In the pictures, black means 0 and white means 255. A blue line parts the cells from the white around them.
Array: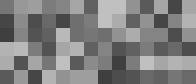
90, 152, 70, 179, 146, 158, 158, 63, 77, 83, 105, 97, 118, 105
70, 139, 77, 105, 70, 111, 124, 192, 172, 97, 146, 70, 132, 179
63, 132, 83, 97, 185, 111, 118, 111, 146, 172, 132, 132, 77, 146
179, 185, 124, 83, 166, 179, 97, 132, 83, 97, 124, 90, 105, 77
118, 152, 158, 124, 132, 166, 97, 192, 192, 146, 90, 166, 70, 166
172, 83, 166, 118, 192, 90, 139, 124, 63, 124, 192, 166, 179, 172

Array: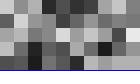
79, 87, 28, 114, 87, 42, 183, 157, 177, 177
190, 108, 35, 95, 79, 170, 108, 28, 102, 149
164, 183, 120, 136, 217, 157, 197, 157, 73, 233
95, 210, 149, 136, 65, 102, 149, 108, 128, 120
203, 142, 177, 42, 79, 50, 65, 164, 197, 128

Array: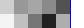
244, 192, 118, 33, 174
207, 152, 166, 138, 82

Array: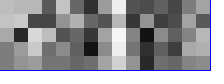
195, 201, 70, 70, 147, 176, 103, 83, 183, 55, 147, 62, 76, 163, 89
125, 147, 155, 117, 117, 103, 111, 163, 209, 147, 40, 111, 103, 132, 139
189, 183, 183, 89, 195, 103, 48, 155, 238, 83, 76, 96, 70, 125, 163
125, 155, 201, 111, 139, 96, 19, 139, 238, 117, 48, 96, 62, 169, 176
169, 40, 216, 189, 83, 103, 55, 163, 246, 132, 19, 139, 96, 132, 183

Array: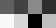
248, 214, 2, 192
95, 66, 137, 46

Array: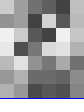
146, 158, 66, 211, 88, 185
177, 152, 74, 88, 80, 133
240, 203, 88, 66, 240, 197
152, 177, 107, 107, 101, 140
203, 158, 113, 95, 66, 191
232, 80, 119, 218, 225, 177
185, 225, 146, 119, 170, 113

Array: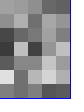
59, 191, 65, 149, 191
143, 175, 112, 167, 149
71, 104, 120, 161, 127
127, 112, 127, 85, 91
91, 135, 135, 197, 155
161, 155, 143, 104, 97
224, 112, 183, 212, 175
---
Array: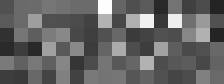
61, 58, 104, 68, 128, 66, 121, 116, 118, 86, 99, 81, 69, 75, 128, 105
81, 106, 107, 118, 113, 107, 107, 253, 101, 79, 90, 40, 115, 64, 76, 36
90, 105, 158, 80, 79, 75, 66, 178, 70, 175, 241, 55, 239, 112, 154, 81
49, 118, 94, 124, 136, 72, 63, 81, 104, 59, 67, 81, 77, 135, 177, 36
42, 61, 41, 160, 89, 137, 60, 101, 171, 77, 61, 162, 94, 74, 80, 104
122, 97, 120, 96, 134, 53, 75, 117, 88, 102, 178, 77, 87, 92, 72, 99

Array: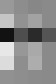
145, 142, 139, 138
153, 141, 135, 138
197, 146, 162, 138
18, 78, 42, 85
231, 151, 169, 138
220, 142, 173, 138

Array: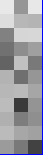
155, 121, 66
232, 150, 232
221, 183, 180
129, 214, 215
113, 142, 159
99, 193, 121
179, 111, 150
183, 186, 166
188, 58, 148
176, 125, 143
187, 167, 161

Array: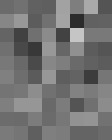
122, 117, 95, 127, 124, 100, 100, 106
107, 113, 97, 95, 162, 126, 169, 84
134, 152, 92, 113, 164, 43, 97, 98
100, 65, 112, 139, 66, 197, 121, 121
112, 73, 56, 152, 102, 144, 92, 85
120, 105, 74, 135, 126, 106, 97, 92
128, 110, 91, 151, 94, 99, 60, 118
116, 119, 141, 113, 104, 130, 123, 134
127, 150, 150, 105, 124, 84, 112, 140
108, 107, 124, 107, 119, 146, 148, 114

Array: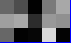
103, 2, 6, 216, 3
103, 77, 1, 122, 168
159, 168, 44, 152, 144

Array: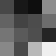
136, 73, 184, 239
72, 24, 14, 141
99, 67, 76, 109
117, 90, 78, 36

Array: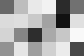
146, 229, 158, 208, 235, 72
104, 189, 233, 242, 43, 113
219, 222, 201, 162, 17, 224
212, 134, 45, 169, 199, 249
